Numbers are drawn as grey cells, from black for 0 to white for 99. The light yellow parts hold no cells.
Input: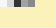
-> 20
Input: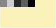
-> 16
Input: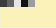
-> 89
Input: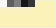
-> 49
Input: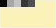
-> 76
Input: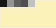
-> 36
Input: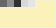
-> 19
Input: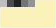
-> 13
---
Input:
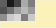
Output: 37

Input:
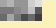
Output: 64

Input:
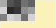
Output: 66

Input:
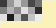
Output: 23

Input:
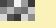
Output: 27

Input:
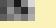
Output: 32

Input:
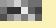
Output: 59

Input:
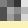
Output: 49

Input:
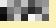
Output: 91

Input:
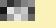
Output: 45
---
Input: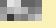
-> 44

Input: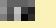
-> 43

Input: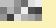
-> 92

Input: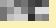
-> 39

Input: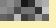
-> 67

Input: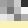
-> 19

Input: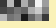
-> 61
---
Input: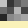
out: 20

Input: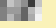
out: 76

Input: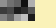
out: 44

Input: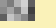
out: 48

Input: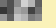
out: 31

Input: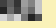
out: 36

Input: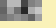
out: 72
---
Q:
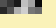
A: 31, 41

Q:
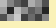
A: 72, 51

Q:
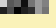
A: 82, 45

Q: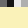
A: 41, 68

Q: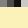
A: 50, 78

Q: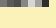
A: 46, 18

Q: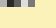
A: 70, 47

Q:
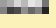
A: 61, 14

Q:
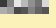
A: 22, 33

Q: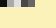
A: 6, 40
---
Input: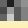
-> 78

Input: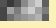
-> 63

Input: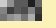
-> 45

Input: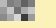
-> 83

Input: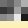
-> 58

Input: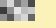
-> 73

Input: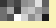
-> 55

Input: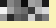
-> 79

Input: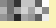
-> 58
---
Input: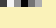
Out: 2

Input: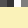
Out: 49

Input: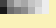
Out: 65

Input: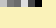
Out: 86

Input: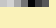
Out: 45

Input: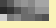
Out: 58

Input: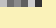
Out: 37

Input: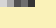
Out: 43
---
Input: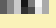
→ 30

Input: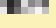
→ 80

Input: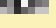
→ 50

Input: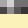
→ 55

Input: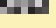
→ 14

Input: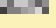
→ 66

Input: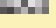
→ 38

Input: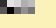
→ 40

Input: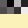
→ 42
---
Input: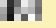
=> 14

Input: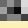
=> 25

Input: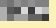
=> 34

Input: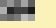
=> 15

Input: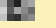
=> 35

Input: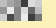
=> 91

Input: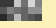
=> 50

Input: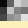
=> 76

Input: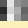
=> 82

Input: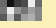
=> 92
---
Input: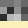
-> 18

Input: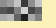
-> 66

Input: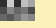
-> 40

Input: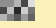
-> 70

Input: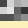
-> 32

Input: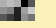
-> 34

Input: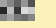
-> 52
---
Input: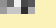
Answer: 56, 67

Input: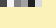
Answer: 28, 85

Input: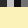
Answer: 17, 44

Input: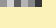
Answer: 58, 21

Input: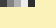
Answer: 24, 18

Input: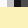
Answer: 97, 30
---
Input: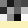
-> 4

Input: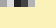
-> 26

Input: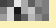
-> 55

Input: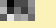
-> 66

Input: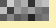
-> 41

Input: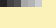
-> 70

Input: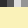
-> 86

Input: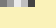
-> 74

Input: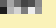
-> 92
